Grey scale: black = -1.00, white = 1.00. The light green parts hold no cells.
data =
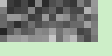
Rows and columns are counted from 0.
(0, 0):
0.47
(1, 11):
-0.44
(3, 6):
-0.25
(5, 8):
-0.12
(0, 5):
0.05
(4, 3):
-0.30
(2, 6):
0.20
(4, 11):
-0.47
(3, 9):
-0.35
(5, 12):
-0.42
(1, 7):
-0.24
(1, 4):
0.03
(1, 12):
0.40
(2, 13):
-0.11
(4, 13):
0.00
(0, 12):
-0.33
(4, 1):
-0.32
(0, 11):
-0.01
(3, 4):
-0.12
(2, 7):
-0.42
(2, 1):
0.20
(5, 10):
0.44
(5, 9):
0.24
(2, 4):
-0.52
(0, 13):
0.19
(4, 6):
0.03

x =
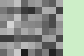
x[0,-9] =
0.24
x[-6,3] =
-0.14
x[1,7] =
0.34
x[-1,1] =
0.18
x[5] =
[-0.52, -0.52, -0.26, -0.34, -0.31, -0.39, 0.22, 0.27, -0.44]
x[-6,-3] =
-0.09
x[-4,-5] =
0.18
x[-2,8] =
0.34
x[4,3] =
0.33
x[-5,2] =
0.25
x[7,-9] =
-0.18
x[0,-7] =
0.51
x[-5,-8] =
0.66
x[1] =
[-0.06, -0.26, -0.13, -0.55, -0.62, -0.25, 0.36, 0.34, -0.49]
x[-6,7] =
-0.41
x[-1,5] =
-0.34
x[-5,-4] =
0.02
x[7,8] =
-0.41

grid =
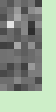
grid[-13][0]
-0.16
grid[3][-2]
-0.55
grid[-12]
[-0.24, -0.11, 0.20, -0.40, 0.10, 0.21]
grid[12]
[0.00, -0.16, -0.48, -0.34, -0.16, -0.07]
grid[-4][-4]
-0.21
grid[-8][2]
-0.29
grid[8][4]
-0.15
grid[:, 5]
[-0.50, 0.21, -0.09, 0.11, -0.15, -0.21, -0.32, -0.06, -0.09, -0.05, -0.02, -0.41, -0.07]
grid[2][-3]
-0.02
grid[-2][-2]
-0.11
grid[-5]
[-0.11, -0.10, -0.06, -0.19, -0.15, -0.09]
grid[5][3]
-0.16
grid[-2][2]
0.07
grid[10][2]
-0.14
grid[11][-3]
-0.12
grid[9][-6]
-0.20

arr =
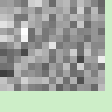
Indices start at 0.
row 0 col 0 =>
0.21
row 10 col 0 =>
-0.51
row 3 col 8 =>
0.24
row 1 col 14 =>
-0.13
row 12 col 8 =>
-0.23
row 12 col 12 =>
0.14
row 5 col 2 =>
0.16
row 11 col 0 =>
0.53
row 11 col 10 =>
0.38
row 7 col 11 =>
-0.14
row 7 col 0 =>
-0.27
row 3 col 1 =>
0.65
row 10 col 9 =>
0.27
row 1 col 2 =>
0.46
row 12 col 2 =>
-0.10
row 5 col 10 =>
0.15
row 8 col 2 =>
0.11
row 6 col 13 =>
0.07
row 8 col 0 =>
0.05
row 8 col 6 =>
0.32
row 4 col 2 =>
0.37
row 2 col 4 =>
0.41
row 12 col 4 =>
0.02
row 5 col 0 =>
0.69
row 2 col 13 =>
0.38
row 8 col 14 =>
0.86
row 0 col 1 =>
0.25
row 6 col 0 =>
-0.03
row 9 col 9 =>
0.49
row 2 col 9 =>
0.18
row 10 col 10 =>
-0.13
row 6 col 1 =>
0.12
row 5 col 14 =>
0.13
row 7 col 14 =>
0.27

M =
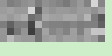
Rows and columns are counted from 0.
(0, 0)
0.17
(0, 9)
-0.05
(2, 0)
0.28
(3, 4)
-0.46
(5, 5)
-0.10
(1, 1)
0.27
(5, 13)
0.21
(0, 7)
0.08
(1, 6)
0.22
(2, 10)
0.32
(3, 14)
-0.24
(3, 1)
-0.23
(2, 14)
-0.32
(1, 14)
0.27
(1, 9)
0.20
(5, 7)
0.27
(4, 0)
0.18
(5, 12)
0.28
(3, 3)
0.00
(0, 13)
0.67
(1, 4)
0.67
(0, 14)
0.05
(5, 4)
0.20
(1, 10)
0.16
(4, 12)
0.29
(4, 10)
0.25

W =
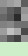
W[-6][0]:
0.15
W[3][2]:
-0.12
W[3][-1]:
-0.13
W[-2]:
[0.23, 0.51, 0.33, -0.43]
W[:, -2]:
[0.32, -0.41, -0.66, -0.12, 0.33, -0.49]
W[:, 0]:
[0.15, -0.06, -0.19, 0.01, 0.23, -0.03]
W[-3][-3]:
0.06

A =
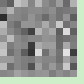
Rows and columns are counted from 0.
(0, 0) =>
-0.09
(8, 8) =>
-0.12
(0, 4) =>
0.04
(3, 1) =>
-0.02
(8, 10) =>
0.03
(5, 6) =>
0.15
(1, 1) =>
0.40
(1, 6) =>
0.04
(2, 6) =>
-0.16
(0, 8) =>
0.23
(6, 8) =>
-0.18
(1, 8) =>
-0.09
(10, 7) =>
-0.01
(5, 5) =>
0.06
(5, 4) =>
0.06
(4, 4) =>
-0.49
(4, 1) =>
0.07
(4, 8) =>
-0.27
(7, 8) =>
-0.10
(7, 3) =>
-0.26
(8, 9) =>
0.28
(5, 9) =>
-0.12
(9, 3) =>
-0.03
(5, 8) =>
-0.19
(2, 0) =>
-0.65
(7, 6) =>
-0.11
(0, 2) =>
0.53
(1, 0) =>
0.12
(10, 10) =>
0.15
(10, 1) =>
0.09
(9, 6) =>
0.00
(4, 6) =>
0.17
